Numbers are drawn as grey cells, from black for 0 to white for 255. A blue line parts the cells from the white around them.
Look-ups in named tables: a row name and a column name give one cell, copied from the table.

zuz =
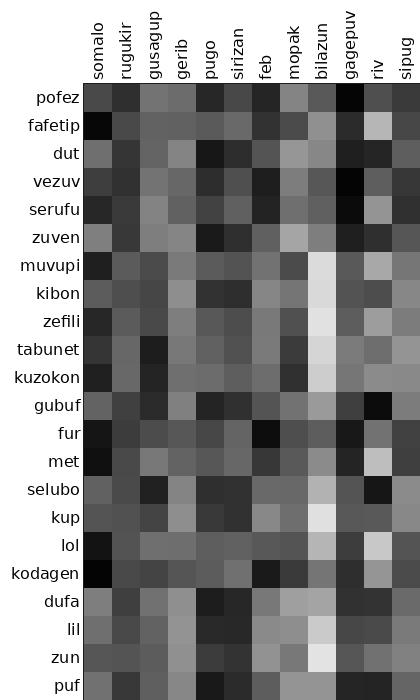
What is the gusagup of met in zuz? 120
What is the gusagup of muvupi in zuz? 75
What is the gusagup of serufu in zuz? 131
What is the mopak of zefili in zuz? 80
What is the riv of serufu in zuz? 148
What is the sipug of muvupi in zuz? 118
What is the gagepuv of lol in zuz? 61
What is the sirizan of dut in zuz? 45
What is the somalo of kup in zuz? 84
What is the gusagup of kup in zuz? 68
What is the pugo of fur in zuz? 71
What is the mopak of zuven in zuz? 165
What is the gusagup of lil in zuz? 98
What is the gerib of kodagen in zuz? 85
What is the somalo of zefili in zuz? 39
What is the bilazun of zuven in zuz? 126

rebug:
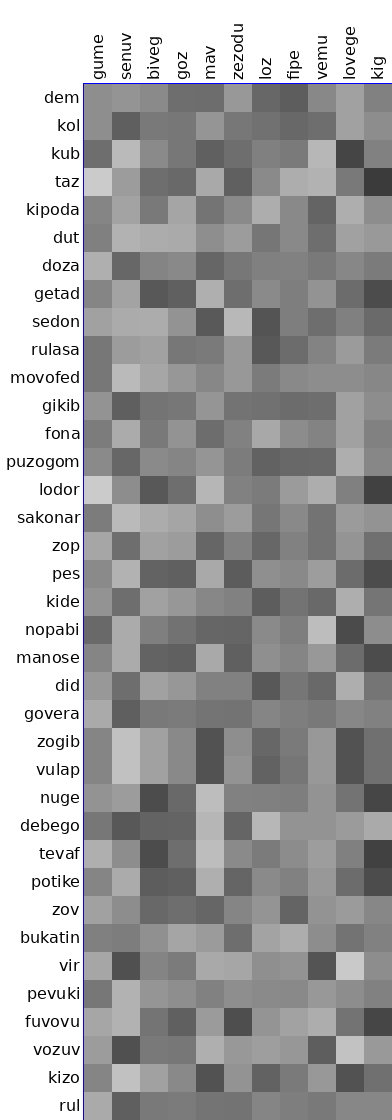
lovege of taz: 121
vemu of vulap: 152
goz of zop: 156
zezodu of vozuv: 152
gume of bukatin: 128
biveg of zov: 104
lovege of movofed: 141
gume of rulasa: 119
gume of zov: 161
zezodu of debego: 101
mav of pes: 169
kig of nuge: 70
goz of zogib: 137
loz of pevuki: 138
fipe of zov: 100
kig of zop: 112
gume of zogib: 133
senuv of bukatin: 125
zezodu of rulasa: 152
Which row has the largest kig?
debego

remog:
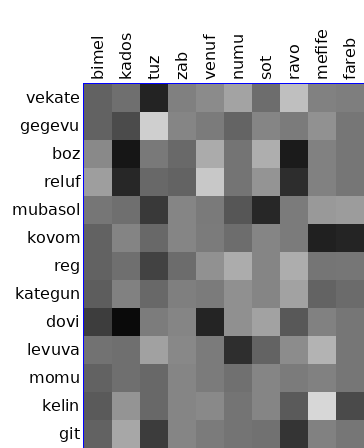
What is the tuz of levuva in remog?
161
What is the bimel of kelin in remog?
90
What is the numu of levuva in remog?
46
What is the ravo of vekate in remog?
191
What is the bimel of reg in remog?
98
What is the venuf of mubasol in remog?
122
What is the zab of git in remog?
133
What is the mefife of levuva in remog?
179
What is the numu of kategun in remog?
144
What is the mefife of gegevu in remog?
145
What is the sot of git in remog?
113

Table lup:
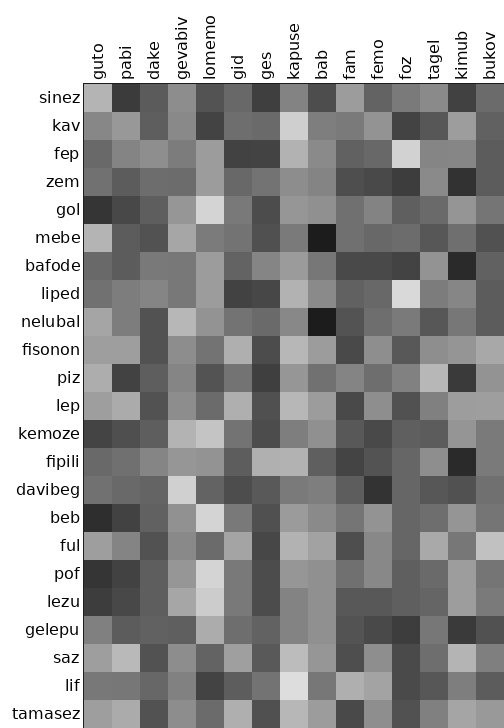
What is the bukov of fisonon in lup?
168
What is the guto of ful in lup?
158
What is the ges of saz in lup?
89
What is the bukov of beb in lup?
117
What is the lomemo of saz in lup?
99
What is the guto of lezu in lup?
61
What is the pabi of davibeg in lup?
105
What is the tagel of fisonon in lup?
142
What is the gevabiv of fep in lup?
124
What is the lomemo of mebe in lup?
123
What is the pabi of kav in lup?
152
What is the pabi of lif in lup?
119
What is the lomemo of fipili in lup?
147
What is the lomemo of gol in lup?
212
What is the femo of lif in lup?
163
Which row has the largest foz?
liped

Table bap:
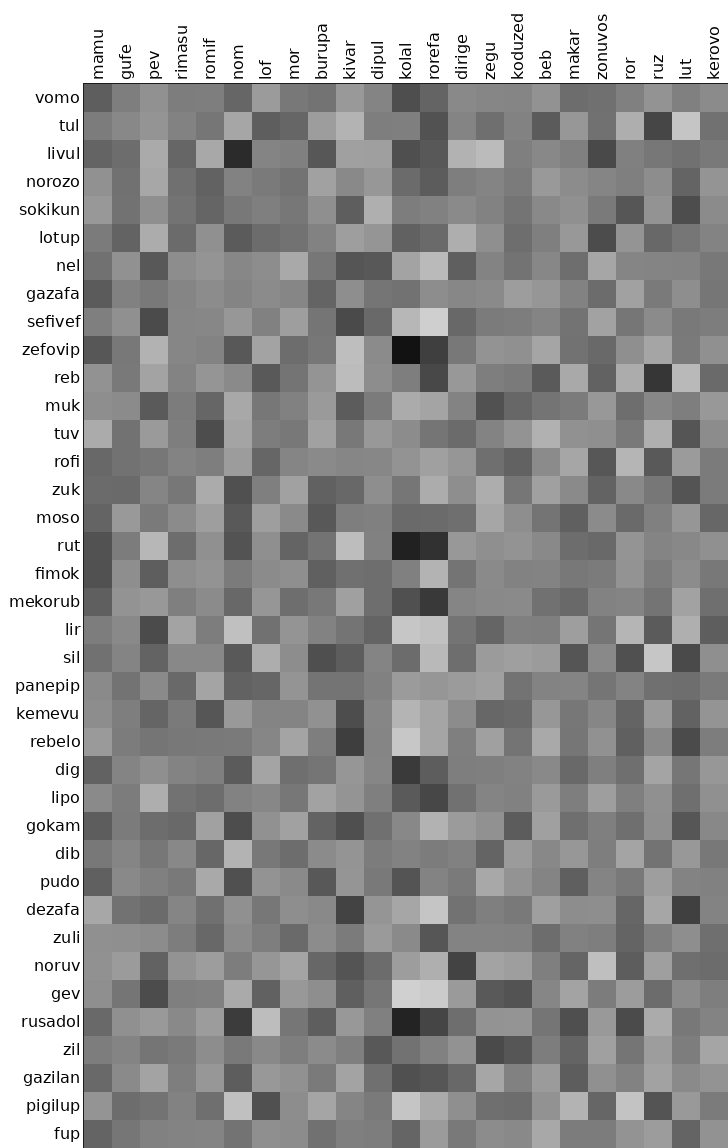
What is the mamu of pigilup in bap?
148
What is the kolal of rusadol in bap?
35
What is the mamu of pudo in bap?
96
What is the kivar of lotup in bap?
158
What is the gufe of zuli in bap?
143
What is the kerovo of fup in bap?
146
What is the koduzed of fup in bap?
137
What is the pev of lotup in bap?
172
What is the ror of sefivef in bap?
118
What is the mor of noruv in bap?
164
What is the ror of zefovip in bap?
143
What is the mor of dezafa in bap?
142
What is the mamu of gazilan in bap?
105
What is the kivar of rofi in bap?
134
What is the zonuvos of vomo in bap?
112
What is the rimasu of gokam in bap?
105
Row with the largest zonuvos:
noruv

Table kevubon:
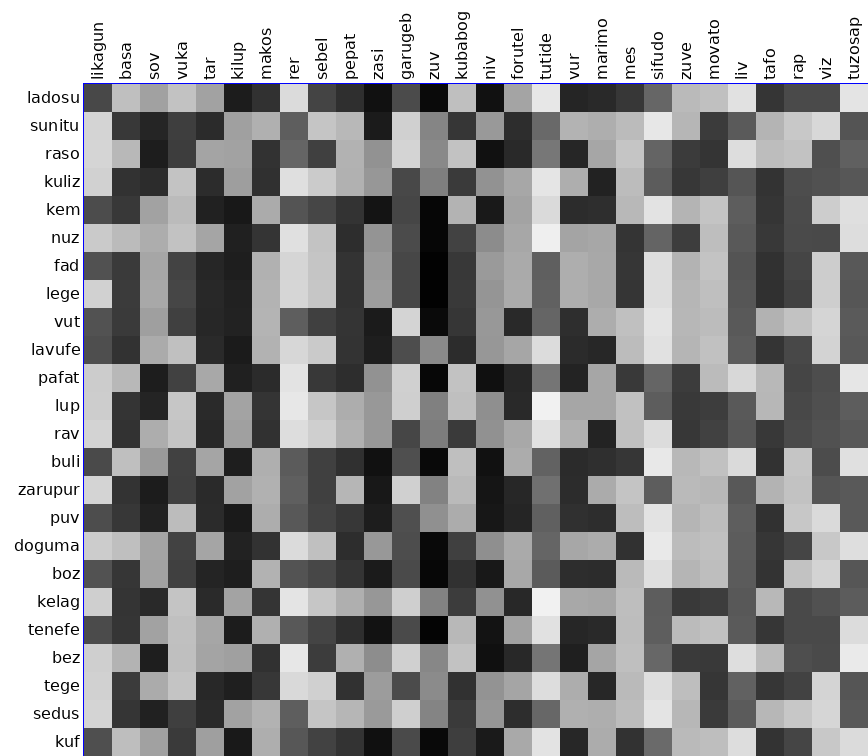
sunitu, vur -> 179
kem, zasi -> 20
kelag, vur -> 168
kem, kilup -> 24
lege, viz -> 206
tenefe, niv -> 19
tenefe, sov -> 162
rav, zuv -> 125
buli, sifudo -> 232
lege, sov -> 168
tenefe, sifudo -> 94
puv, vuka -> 188
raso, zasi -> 146
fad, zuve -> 179
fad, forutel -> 170
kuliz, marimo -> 34
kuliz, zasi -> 151

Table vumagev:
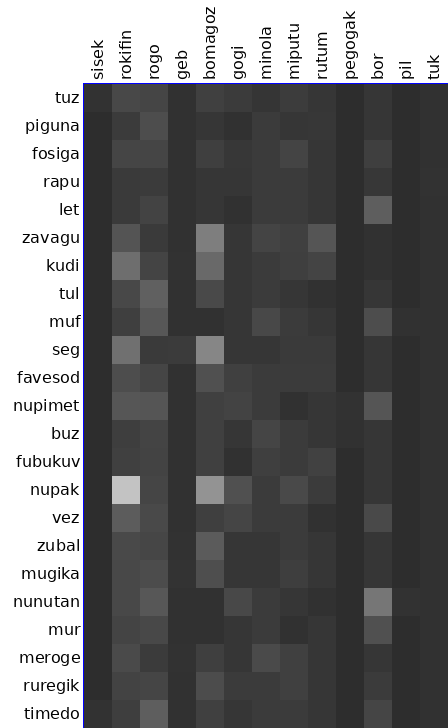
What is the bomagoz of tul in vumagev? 73
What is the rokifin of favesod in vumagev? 77
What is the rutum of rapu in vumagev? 54
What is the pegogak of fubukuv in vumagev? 45
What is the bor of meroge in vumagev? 54
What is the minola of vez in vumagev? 59
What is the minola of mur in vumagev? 59
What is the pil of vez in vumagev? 45
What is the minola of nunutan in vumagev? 59

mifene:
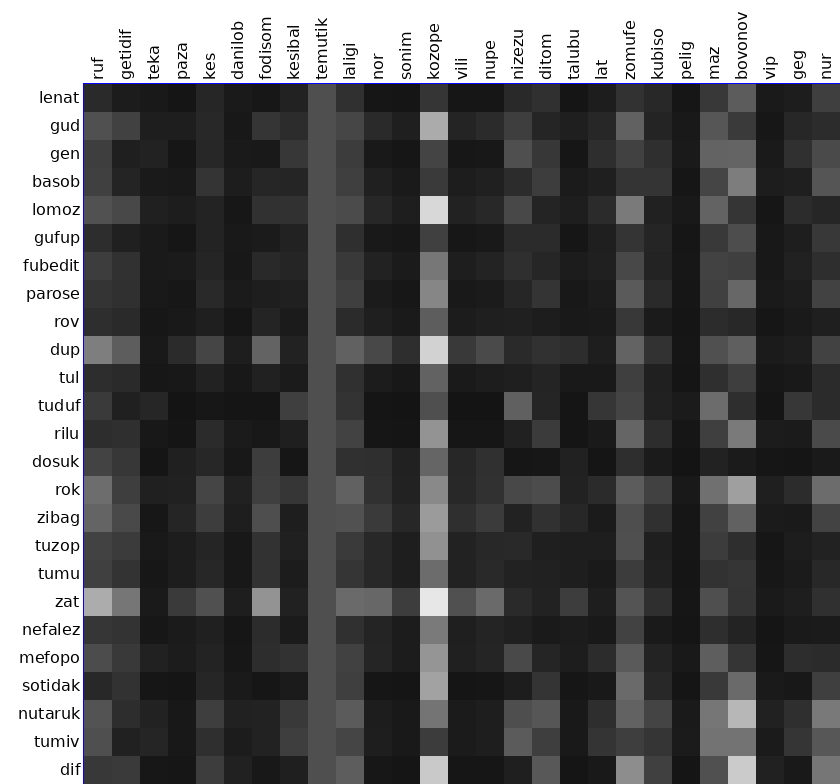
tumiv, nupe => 30
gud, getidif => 65
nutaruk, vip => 33
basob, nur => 85
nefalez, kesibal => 27
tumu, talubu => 30
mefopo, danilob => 23
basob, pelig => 22
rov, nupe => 31
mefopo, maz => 94
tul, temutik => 79
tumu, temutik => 79
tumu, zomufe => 60
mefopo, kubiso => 35
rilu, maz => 63
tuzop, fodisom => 50
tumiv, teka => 37
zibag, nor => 58
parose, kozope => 134
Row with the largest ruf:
zat

